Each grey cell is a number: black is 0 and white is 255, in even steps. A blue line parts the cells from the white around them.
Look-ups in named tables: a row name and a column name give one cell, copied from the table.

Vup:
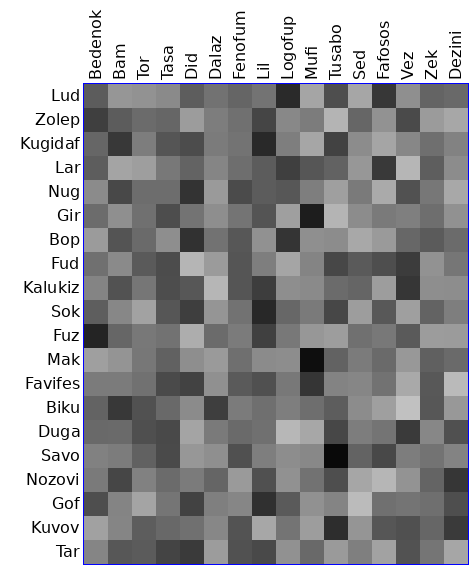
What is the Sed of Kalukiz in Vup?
101
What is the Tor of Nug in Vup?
109
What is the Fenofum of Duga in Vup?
106
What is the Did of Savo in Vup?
151
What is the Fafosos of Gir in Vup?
122
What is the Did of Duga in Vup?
164
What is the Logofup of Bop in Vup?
52
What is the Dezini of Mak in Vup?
106
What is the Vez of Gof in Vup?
116
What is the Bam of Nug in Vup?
72
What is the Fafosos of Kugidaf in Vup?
165
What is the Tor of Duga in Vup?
79
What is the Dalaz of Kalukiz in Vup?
182
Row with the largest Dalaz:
Kalukiz

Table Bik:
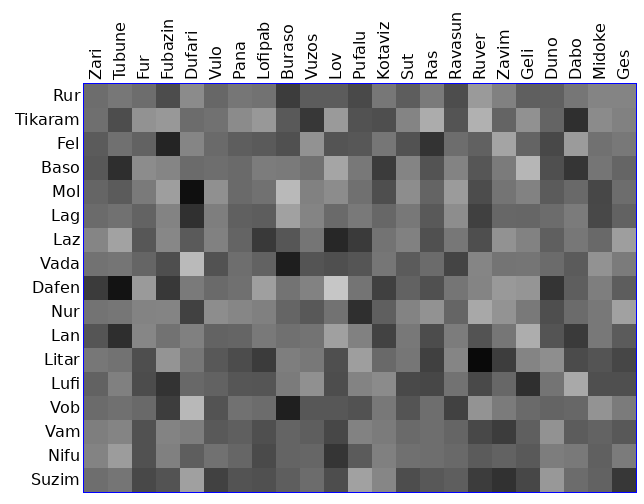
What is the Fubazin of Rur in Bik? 76
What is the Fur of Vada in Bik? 101
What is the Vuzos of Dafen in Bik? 130
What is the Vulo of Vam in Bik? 89
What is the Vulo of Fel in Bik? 106
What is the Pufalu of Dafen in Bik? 116
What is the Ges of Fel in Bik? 120
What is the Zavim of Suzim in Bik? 49
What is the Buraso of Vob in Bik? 31
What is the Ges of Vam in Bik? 88
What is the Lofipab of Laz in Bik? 57
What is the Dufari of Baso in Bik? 107
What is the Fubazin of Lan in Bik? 114
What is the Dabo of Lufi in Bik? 169
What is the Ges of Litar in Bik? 70
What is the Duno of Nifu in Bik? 125
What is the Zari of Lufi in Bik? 98
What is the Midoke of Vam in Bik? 99
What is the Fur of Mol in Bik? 122
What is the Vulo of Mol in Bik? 144
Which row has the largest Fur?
Dafen

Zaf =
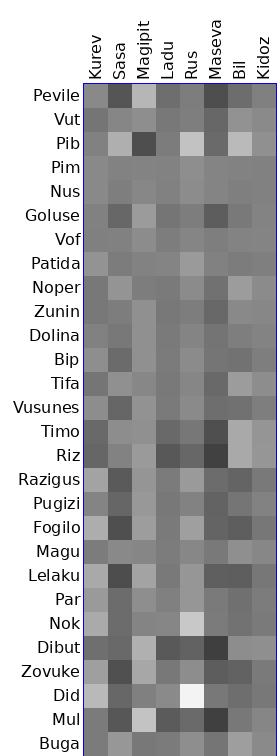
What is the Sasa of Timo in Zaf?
141
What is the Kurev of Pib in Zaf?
129
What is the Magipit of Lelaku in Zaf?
163
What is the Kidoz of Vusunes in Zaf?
126
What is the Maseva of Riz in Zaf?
65
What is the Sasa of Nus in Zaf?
126
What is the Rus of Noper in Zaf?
139
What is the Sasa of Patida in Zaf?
124
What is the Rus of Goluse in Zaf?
125
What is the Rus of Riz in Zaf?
103
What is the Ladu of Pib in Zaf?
124
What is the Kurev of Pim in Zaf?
137
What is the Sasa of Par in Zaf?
108
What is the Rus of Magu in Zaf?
135

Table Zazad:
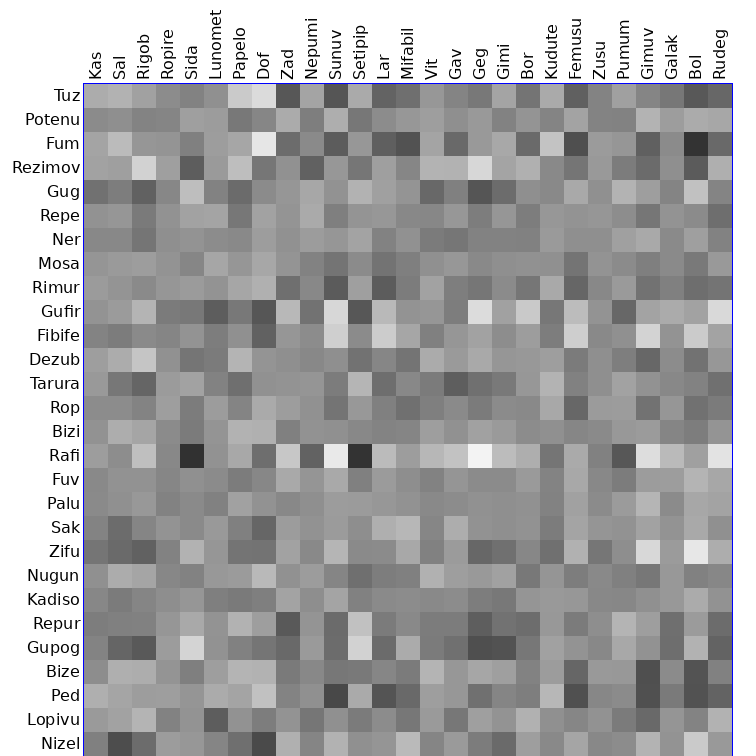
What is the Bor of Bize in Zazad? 130
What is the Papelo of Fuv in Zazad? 124
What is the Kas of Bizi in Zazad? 146
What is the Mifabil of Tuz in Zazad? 111
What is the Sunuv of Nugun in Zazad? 133
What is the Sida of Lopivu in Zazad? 147
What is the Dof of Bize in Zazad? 178

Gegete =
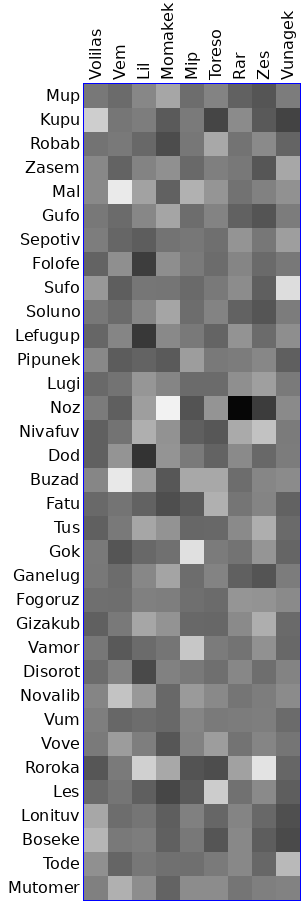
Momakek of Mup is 166
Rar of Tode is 136
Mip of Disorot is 121
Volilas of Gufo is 120
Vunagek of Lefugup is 142
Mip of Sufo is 106
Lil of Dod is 51
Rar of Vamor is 115
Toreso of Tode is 122
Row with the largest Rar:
Nivafuv

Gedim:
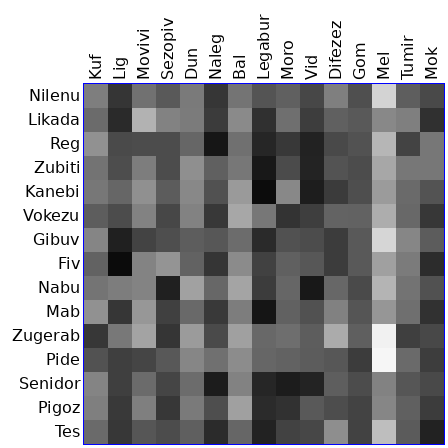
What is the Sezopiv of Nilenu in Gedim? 89
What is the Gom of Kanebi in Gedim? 78
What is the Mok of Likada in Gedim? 48
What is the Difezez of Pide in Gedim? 87
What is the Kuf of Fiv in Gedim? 98
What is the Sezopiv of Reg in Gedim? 76
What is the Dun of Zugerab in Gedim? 155
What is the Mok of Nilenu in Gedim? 73
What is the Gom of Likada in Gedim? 89
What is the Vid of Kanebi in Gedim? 29
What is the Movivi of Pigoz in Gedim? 127
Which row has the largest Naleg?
Pide

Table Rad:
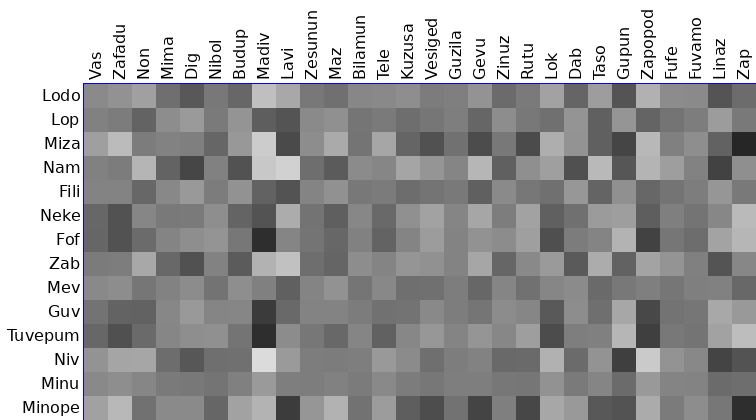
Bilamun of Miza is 116
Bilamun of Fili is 120
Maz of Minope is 178
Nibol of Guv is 133
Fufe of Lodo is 140
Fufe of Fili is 116
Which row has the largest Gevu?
Nam

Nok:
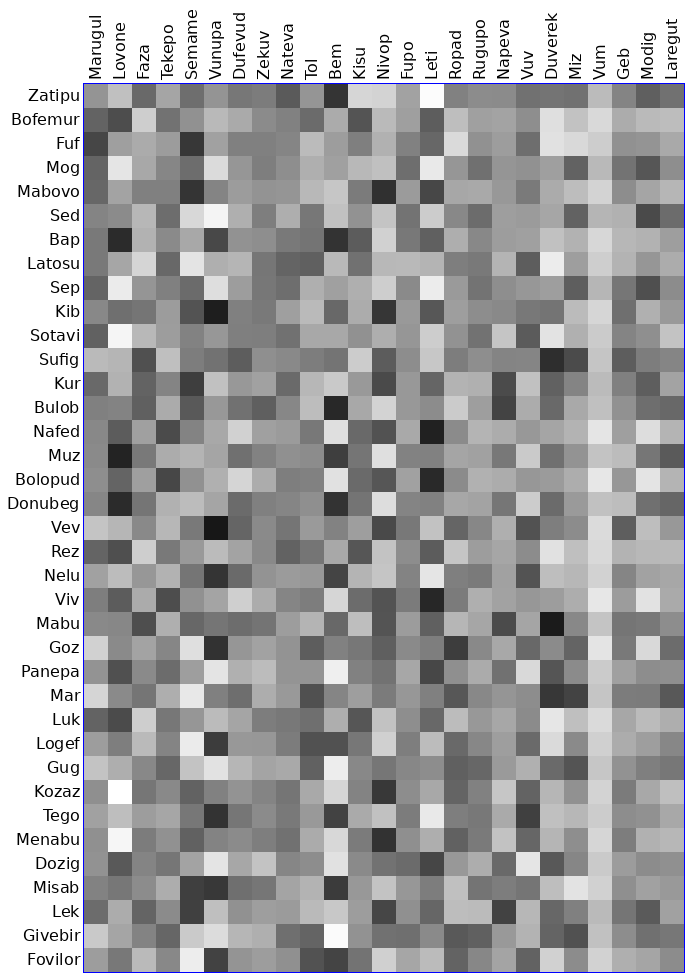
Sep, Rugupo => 115
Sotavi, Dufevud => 127
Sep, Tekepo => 128
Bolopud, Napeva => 172
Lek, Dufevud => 145
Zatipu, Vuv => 113
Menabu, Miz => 142
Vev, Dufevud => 101
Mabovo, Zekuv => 147

